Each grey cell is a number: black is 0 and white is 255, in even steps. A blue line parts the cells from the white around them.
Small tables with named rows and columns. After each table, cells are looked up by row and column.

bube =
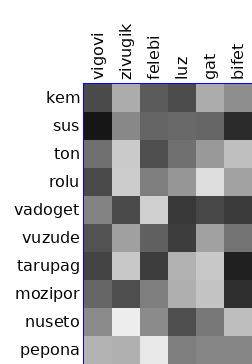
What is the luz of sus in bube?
105
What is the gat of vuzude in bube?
161
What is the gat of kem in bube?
172
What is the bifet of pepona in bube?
133
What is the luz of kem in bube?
76
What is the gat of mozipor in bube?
196
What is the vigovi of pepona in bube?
179
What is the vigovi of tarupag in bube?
68
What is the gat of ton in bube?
153
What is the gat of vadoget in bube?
71
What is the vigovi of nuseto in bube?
139
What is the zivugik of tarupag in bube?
200
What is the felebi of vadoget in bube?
208
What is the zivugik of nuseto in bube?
237
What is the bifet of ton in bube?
191
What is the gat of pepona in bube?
133

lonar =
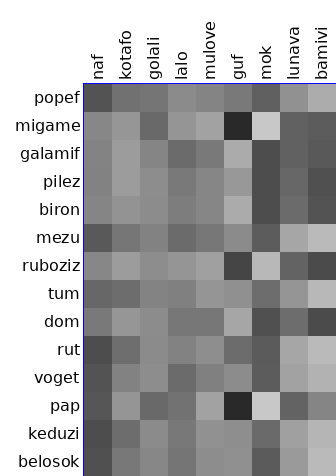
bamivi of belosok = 186
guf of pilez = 152
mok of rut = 91
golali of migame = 105
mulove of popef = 132
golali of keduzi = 139

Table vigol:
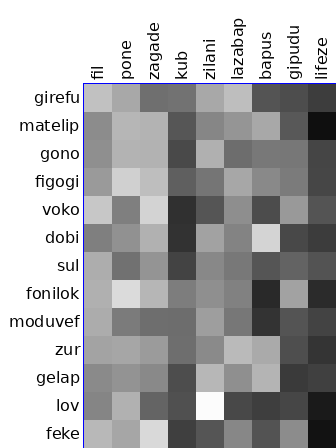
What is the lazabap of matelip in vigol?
149
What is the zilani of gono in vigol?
176
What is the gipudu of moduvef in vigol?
84
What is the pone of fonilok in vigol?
219
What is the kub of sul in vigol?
67
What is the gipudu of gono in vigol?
119
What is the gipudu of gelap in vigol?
58
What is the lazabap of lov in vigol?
72

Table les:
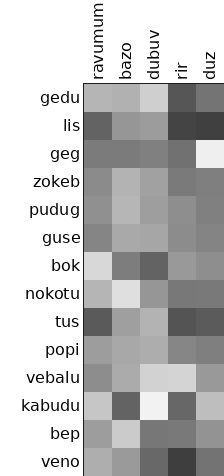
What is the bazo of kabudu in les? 99
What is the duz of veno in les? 115
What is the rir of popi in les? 134
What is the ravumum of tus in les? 90
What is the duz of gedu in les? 116
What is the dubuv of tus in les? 179
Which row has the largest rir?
vebalu

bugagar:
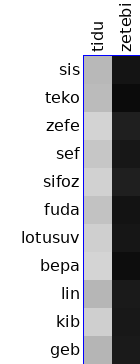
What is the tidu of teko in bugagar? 187
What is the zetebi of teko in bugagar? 11
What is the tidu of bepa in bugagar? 212
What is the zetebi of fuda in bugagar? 19
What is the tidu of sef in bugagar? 198
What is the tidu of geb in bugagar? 181
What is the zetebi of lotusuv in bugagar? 22
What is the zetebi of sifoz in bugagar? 31
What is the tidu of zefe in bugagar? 211
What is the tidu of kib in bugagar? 207
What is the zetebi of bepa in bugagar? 13
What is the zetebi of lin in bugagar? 26

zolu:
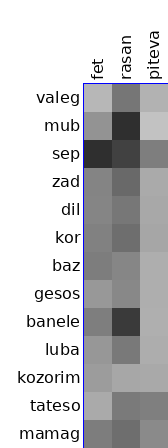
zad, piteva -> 170
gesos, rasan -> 136
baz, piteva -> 174
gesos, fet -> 152
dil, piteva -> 168
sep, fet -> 47
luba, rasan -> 121
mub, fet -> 147
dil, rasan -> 119
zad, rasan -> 105
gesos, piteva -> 174

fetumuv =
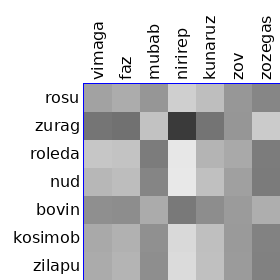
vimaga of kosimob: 169
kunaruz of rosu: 190
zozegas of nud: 123
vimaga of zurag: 117
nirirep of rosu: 207
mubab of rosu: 150
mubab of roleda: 124
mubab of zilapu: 142
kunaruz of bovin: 141
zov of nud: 160
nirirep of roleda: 231
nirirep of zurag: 58
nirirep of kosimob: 217
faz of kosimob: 177
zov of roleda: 169
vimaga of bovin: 143
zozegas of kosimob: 130
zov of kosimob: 154
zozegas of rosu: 134
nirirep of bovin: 121
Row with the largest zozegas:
zurag

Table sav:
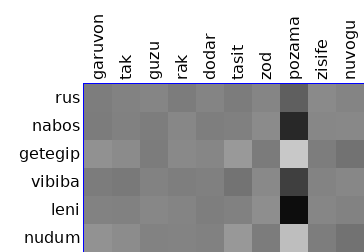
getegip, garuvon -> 145
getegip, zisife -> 125
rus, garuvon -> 125
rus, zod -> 133
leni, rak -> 132
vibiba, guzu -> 130
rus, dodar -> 132

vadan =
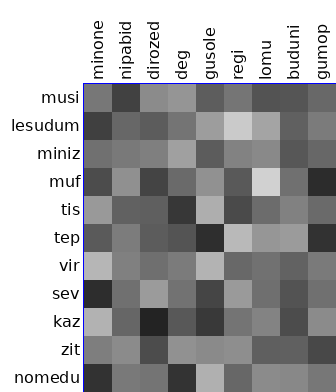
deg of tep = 84
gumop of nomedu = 119
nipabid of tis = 97
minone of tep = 90
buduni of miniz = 87
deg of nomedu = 51
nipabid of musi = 65
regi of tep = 185
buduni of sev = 83
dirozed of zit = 76
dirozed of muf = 68
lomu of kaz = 131
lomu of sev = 111
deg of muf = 106
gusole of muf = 145
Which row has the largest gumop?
kaz

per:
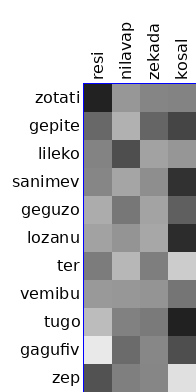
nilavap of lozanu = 148
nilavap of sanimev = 165
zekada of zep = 134
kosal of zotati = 131
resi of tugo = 188
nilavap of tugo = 129
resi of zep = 82
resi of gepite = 104
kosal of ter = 204
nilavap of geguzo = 119
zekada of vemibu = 148
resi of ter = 124
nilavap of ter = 183
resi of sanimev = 134
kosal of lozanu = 44

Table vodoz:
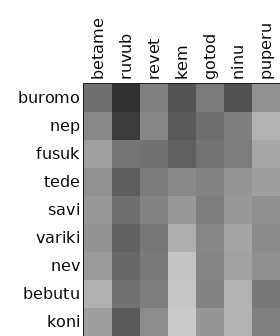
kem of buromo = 84
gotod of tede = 130
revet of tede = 124
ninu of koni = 178
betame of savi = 151
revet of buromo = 128
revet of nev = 122
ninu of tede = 149
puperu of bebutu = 120
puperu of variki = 138
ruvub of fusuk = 117
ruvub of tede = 93

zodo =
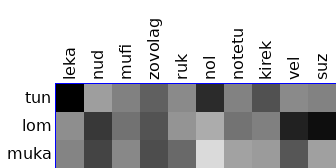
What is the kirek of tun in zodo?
81
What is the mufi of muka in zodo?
136
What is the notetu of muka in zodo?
162
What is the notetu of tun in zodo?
130
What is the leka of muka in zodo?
132
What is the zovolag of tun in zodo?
96
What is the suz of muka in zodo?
160
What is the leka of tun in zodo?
0
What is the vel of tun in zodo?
138
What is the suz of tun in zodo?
130
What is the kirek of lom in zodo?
128
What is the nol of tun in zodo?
43

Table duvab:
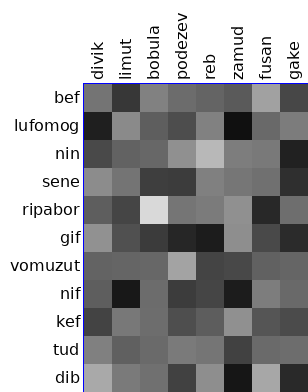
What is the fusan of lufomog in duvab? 105
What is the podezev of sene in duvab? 60
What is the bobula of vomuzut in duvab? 103
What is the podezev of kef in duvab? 78
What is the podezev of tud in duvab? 122
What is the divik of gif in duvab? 145
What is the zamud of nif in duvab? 28
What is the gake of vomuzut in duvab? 101
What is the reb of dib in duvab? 142
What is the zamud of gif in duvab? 142
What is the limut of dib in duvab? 122
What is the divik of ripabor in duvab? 94
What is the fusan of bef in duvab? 161
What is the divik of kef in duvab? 67

